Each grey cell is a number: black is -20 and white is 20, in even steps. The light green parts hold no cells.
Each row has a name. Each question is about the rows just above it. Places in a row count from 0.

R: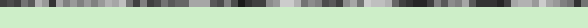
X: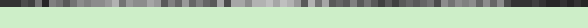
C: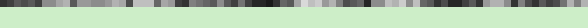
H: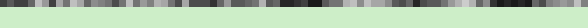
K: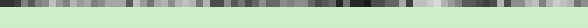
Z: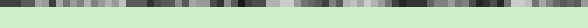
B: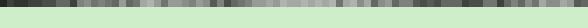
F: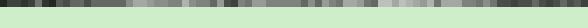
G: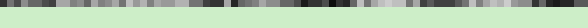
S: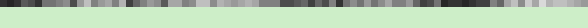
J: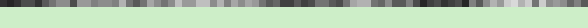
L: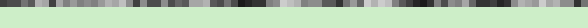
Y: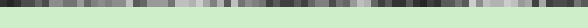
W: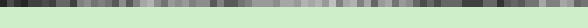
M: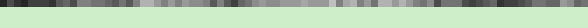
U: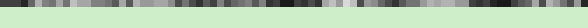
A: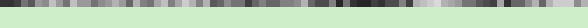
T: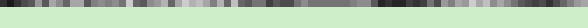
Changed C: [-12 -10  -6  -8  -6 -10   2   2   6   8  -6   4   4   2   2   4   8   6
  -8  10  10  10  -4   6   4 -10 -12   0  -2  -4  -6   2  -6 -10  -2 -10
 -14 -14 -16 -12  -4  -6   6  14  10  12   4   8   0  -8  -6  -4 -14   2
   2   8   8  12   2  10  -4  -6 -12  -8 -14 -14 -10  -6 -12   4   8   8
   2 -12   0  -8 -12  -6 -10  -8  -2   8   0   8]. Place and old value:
55, [10]
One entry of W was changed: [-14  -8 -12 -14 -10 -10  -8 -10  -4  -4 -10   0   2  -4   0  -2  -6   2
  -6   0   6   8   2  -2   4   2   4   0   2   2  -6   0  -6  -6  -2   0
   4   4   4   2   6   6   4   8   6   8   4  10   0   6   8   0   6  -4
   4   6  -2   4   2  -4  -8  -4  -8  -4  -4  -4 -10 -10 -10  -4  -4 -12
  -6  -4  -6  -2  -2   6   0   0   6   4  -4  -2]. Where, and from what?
13, [-2]
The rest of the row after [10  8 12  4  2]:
[  2 -12  -4 -14 -16 -14 -14  -6  -6]

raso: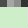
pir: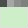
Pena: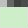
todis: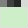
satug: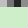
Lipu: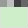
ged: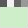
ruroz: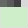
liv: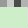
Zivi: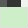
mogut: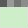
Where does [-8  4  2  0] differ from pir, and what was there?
1, [6]
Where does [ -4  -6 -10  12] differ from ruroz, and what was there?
3, [14]
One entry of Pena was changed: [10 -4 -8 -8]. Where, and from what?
2, [-10]
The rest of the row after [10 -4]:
[-10  -8]
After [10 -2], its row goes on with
[-14   2]

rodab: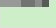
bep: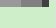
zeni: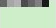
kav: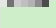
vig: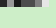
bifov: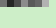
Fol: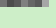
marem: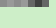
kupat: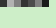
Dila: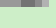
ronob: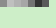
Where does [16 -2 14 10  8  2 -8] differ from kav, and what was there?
2, [12]
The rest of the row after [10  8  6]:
[ -2 -12  -6]
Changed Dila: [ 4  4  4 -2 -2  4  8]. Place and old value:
5, [2]
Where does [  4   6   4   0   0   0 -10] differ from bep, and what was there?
1, [4]
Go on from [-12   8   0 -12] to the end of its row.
[ -8   0 -16]
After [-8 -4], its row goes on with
[  0 -16]

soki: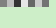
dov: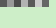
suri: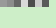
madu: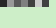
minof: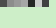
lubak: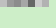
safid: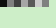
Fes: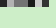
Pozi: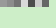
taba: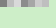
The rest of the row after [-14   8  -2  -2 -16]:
[ 12 -12]
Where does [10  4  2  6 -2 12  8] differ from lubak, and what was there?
4, [-4]
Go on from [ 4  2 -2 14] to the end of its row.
[-8 12 -4]
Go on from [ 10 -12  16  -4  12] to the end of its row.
[-2]

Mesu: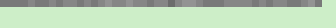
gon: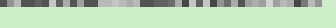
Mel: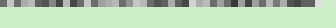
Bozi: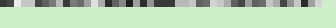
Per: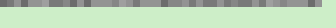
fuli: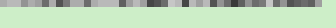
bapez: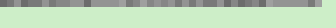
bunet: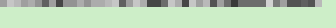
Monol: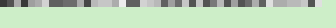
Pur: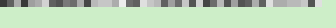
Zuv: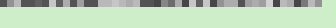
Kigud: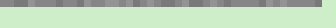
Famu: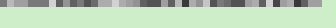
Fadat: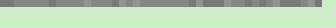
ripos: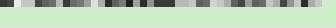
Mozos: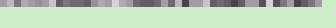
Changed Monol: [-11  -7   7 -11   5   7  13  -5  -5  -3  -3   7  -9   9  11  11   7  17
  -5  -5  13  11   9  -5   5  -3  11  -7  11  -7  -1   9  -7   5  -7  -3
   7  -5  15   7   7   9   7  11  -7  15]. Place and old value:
42, [9]
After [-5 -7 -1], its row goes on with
[-3  7 -9  9 11 11  7 17 -3 -5 15 11  9 -5  5 -3 11 -7 13 -9 -3  9 -7  5
 -7 -5  7 -5 15  7  7  9  9 11 -7 15]

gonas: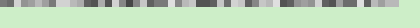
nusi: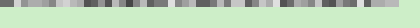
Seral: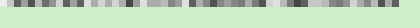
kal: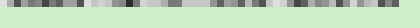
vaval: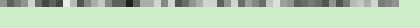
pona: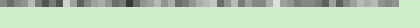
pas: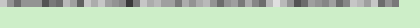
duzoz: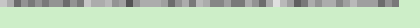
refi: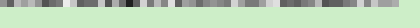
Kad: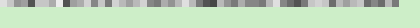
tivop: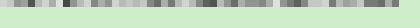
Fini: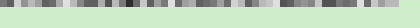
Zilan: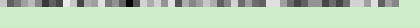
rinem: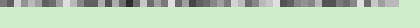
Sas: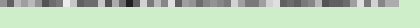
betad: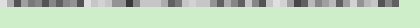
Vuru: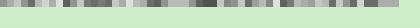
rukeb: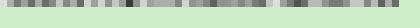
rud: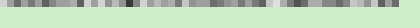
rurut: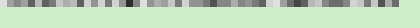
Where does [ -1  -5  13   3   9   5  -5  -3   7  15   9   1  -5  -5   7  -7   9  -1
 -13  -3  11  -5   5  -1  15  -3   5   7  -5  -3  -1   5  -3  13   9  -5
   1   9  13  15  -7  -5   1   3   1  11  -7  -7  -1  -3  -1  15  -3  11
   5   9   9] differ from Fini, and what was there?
38, [11]
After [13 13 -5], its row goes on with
[ 3 13 -3  5  1 -3 11 15  5  3 -5 -3 -1 -3 -7  3 -7 -1  9 11  7 13 -1  1
  3]
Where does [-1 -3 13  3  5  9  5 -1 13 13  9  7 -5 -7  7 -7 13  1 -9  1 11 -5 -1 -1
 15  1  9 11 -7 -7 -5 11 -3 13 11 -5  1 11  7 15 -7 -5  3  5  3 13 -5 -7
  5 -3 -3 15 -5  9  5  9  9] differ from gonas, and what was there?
38, [9]

